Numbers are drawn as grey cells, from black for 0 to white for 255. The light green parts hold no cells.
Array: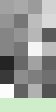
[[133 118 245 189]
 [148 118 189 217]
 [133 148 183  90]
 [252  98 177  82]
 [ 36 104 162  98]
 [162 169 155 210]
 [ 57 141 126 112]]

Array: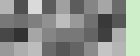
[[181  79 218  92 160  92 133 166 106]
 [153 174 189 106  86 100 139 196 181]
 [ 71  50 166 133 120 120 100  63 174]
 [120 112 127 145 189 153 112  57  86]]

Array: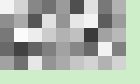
[[120 251 237 204 178 192  58 162 185]
 [162 113 231 148 170 198 211 178 211]
 [243 211 135 113 155  79 225 120 178]
 [105  66  99 128 162 135 105 243 128]
 [142 170  85 225 148 231 243  93 155]]

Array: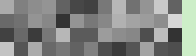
[[195  85 171 105 120  98 128  78  59  85 163  85  78]
 [105 113 148 135  51 148 120 135 177 163 156 141 215]
 [171 128 141 148  98  71  65 120 183 113 148 201  98]
 [ 65 105  59 120 183  91  91 156 141 135  78 189  51]]

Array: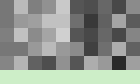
[[119 153 159 193 193 111  57  97 165  91]
 [119 119 153 186 153 139  64 111 173  97]
 [127 193 139 165 208  85  72 103  72 133]
 [119 186 127 145 201  85  78 103  72 139]
 [133 180  97  78 145  85 173 153  42 159]]

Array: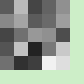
[[ 69 112 152 144  77]
 [136 164  91 106 158]
 [ 91 186  69  99 144]
 [112  49  62 241 222]
 [ 84 194  35 120 201]]

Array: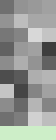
[[119 132 216 196]
 [112 125 209 189]
 [140 104 181 132]
 [ 77  90 174 181]
 [147 189 167 167]
 [ 97 153 161  61]
 [112 147 153 161]
 [140 174 147  97]
 [196  69 132 161]]

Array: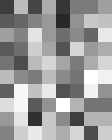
[[131 206 233 200 172 214  76 206]
 [159 131 227 153 110 138 102 233]
 [ 90 110 206 165  82 214 153 172]
 [ 96 247 193 233  82 102 241 146]
 [116  76 187 214 165 123 172 214]
 [ 90 102 131 153  40 146 200 193]
 [187 138 123 187 138 116 255 241]
 [221 247  90 146 255 179 116 116]
 [ 61 187  69 172  54 123 123 159]
 [153 227  48 200 138  61 179 179]]
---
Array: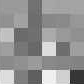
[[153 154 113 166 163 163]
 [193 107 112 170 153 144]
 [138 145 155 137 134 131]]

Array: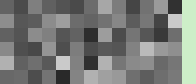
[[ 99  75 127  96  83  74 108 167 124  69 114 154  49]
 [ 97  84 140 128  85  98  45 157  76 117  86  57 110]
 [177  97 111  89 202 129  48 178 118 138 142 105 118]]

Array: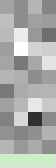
[[162 141 181 132]
 [186 236 152 110]
 [165 120 167 227]
 [121 170 178 180]
 [130 216  49 137]
 [181 152 170 141]]

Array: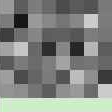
[[154  94 124 105  76  90  84 121]
 [ 63 111 134  94  96  86 125 118]
 [ 90 124 107 125 163 114 117 102]
 [147 142 116  93 142 153 108 203]]

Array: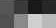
[[86 58 25 39]]

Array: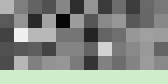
[[181 126  99  81 134  45 148  59 109  61 104 120]
 [ 66 240 184 185 117 117  36 100 111 151 159 157]
 [ 76 182 128 147 150 122  52 129 109 131 155 137]]

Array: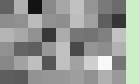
[[ 98 176  19 137 167 193 149 121 107]
 [180 168 146  56 172 118 115 128 194]
 [135 162 190  85 192 162 207 249 117]]
